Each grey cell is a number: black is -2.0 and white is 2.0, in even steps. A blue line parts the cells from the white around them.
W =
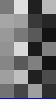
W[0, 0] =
-0.1
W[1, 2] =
-1.1
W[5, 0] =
0.5
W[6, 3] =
-1.3
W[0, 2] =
-1.5
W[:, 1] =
[1.5, 0.5, -0.1, 1.4, -0.6, 1.0, -0.9]
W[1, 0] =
0.6
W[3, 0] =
0.3
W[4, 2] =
0.0

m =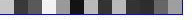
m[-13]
1.1
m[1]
-1.1
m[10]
-1.3
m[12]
0.5

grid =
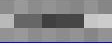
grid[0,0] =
0.2
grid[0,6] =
0.3
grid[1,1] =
-0.4
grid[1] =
[0.9, -0.4, -0.4, -1.0, -0.9, -0.9, 1.1, 1.2]
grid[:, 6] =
[0.3, 1.1, 0.1]
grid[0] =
[0.2, 0.4, 0.2, 0.3, 0.2, 0.1, 0.3, 0.1]
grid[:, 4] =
[0.2, -0.9, 0.2]

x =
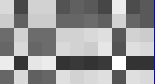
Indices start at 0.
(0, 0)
1.4
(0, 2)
1.3
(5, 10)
1.4
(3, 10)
1.4
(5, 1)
1.4
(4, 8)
2.0
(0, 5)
-0.5
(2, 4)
1.3
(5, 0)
-0.4
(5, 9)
1.5
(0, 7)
-0.9
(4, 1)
-1.2
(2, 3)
-0.3
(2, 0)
-0.3
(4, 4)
-1.2
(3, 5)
1.3

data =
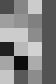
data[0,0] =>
-0.8
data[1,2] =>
0.0
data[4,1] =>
-1.8
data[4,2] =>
0.7
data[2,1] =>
1.2
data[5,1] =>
-0.6
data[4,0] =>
0.6

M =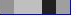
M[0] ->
0.3
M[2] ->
1.0
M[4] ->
0.5

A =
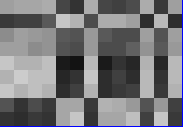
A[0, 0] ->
0.5
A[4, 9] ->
-1.4
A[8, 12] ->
-1.1
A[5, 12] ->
0.9
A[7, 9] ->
0.4
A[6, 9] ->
-1.0
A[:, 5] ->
[-1.2, 0.8, -0.7, -0.8, -1.7, -1.2, -1.0, 0.6, 1.1]
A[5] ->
[0.8, 1.2, 1.0, 1.0, -1.4, -1.2, 1.1, -1.3, -1.0, -1.3, 0.9, -1.2, 0.9]
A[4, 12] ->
0.9
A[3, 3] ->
0.3
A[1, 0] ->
-1.1
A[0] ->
[0.5, 0.6, 0.6, 0.7, -0.9, -1.2, 0.7, -0.9, -1.0, -0.8, 0.7, -1.1, 0.5]
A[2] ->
[0.2, 0.5, 0.4, 0.3, -0.6, -0.7, 0.4, -0.6, -0.8, -0.8, 0.5, -0.7, 0.5]
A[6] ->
[1.1, 0.8, 1.0, 0.8, -1.3, -1.0, 0.8, -1.3, -1.1, -1.0, 0.9, -1.1, 0.8]
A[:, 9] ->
[-0.8, 0.5, -0.8, -0.5, -1.4, -1.3, -1.0, 0.4, 1.0]
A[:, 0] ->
[0.5, -1.1, 0.2, 0.5, 1.1, 0.8, 1.1, -0.7, -1.2]
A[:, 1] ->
[0.6, -1.0, 0.5, 0.5, 0.8, 1.2, 0.8, -1.2, -1.3]
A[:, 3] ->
[0.7, -0.6, 0.3, 0.3, 1.0, 1.0, 0.8, -1.1, -1.2]
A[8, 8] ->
0.6
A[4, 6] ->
0.9
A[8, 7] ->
0.6
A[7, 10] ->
-0.7
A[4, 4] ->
-1.6
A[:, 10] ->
[0.7, -1.3, 0.5, 0.3, 0.8, 0.9, 0.9, -0.7, -1.0]
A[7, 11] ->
0.4
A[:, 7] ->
[-0.9, 0.7, -0.6, -0.8, -1.6, -1.3, -1.3, 0.8, 0.6]
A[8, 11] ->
1.1

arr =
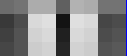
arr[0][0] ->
-0.3
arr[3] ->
[-0.9, -0.7, 1.2, 1.3, -1.4, 1.3, 1.2, -0.7, -0.6]
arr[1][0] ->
-1.1
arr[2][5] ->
1.4
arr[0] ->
[-0.3, -0.2, 0.7, 0.7, -0.5, 0.8, 0.7, -0.2, -0.2]
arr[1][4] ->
-1.7
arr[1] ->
[-1.1, -0.8, 1.4, 1.5, -1.7, 1.5, 1.4, -0.9, -0.8]
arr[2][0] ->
-1.0

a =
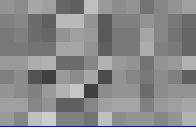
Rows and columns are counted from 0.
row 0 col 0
0.3
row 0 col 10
-0.2
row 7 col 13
0.6
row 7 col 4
-0.5
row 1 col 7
-0.6
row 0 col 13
0.5
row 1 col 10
0.3
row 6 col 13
0.3
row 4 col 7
0.8
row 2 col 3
-0.4
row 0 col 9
0.3
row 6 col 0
0.3
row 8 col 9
0.3
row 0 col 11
0.1
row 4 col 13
0.8
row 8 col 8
0.2
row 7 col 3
0.3
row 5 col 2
-0.7
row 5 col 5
0.2
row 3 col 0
-0.1
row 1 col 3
-0.5
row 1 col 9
0.0
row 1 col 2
-0.3
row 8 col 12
0.3
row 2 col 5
0.5
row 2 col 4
0.3
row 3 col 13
-0.4
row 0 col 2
0.6
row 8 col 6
-0.2
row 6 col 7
0.2
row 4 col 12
0.4
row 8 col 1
0.1
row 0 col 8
0.2
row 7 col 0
0.5
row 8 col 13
0.8
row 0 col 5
-0.5

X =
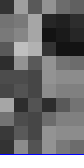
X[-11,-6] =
-1.2
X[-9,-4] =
0.6
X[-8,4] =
-1.7
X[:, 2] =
[-0.6, 0.6, 0.6, 0.8, -0.6, -0.9, -0.9, -0.7, -0.9, -0.9, -0.7]
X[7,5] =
-0.2
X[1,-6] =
-0.2
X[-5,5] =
0.0
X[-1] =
[-1.2, 0.2, -0.7, 0.3, -0.1, -0.3]
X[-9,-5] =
0.1
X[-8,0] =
-0.6
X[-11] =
[-1.2, 0.5, -0.6, 0.3, -0.3, -0.5]
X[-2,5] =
0.2
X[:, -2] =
[-0.3, -1.5, -1.6, -1.7, -0.2, 0.2, 0.0, -0.6, 0.0, 0.2, -0.1]
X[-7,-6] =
-1.3
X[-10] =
[-0.2, -0.1, 0.6, -1.4, -1.5, -1.3]
